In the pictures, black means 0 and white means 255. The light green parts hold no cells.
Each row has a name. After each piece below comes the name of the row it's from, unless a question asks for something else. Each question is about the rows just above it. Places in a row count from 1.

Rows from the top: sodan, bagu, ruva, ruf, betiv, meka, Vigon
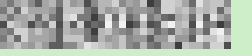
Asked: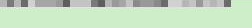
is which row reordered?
bagu
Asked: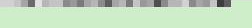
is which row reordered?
sodan
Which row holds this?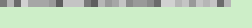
bagu
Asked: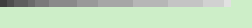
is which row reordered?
sodan

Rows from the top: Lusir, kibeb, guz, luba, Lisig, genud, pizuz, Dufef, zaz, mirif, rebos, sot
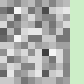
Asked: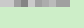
pizuz
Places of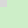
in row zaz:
1 5 6 9
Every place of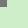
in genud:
5 6 9 10
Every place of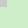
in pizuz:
1 2 5

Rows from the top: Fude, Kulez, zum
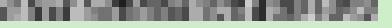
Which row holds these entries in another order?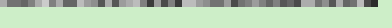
zum
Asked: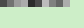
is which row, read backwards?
Kulez
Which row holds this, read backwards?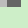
zum
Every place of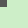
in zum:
1 25 32 53
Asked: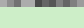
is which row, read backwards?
Kulez
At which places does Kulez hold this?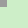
2 3 7 13 17 21 40 47

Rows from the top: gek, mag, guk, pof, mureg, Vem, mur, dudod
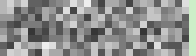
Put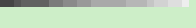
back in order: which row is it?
gek
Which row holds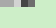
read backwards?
dudod
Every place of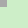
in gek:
3 16 17 22 25
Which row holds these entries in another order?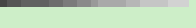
dudod

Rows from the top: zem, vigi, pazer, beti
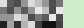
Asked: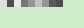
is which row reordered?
pazer
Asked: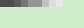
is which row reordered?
pazer
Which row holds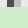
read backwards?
vigi
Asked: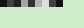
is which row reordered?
beti

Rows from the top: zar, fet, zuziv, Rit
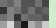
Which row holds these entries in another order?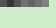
fet
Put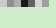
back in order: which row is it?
Rit
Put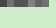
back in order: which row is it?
zar
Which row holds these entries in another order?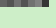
fet
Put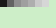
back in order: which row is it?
Rit

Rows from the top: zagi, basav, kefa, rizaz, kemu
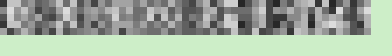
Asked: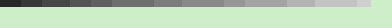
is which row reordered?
zagi
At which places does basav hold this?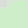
2 10 49 53

